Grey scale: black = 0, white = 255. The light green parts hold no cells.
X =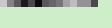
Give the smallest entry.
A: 11
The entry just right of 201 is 131

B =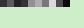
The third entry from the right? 217
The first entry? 51
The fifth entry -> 146

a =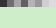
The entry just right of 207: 220
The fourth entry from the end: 179
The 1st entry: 50

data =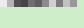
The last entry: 152
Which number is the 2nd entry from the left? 179
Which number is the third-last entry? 124

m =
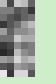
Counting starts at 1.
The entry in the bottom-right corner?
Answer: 86
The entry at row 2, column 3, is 86
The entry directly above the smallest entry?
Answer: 56
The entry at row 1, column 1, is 187
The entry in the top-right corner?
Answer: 99
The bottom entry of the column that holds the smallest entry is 231
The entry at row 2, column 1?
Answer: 126
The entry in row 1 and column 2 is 72
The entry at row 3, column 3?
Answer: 72
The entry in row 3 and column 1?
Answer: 112
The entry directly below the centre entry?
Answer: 141

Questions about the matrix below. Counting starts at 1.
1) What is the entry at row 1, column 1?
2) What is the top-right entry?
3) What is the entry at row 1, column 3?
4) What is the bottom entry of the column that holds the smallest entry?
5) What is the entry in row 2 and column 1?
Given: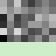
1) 172
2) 102
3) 200
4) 7
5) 186

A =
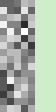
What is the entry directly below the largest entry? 59
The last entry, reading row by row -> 173
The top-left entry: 102
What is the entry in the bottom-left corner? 158
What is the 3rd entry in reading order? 117
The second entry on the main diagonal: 102
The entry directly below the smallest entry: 255
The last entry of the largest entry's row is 102
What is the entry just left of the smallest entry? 132
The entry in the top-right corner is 173
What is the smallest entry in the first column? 59
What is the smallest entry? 43
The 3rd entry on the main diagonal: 202
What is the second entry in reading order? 102
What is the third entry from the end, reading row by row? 202
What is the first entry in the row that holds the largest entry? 132
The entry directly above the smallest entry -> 117
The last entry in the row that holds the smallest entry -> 202
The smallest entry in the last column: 59
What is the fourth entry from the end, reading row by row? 214

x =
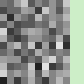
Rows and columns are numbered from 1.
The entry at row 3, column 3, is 148
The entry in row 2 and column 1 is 74
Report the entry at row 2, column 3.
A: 105
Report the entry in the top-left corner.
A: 118
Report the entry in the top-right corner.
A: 199
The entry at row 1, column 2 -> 105
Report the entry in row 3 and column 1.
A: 160
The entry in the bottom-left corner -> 32
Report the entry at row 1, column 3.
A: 160
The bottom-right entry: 133

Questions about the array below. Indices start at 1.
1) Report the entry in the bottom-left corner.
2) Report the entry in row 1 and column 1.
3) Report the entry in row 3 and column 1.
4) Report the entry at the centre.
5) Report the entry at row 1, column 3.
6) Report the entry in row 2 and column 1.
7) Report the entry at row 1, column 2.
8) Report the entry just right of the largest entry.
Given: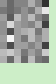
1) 174
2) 145
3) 158
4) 174
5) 132
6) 120
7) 105
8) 158

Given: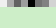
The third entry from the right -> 114
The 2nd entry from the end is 129
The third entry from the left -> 98

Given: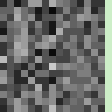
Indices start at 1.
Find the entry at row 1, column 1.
39
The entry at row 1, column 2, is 98
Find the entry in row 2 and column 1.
98
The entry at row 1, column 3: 23
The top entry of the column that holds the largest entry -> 172
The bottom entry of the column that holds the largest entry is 187
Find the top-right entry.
53
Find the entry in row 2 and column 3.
156
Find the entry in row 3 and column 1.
112
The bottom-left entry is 39
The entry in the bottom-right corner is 53
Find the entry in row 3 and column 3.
172
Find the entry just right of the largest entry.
126
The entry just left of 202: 67
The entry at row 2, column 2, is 98

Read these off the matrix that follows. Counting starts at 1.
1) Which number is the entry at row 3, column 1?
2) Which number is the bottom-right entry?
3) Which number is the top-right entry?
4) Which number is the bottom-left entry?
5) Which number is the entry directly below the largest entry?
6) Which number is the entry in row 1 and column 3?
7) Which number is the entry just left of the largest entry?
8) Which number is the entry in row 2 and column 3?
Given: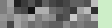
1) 149
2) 110
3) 188
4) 137
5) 110
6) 32
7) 82
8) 82

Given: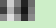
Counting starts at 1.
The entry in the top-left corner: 92
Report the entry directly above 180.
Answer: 205
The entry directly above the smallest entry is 35
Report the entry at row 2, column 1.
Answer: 61
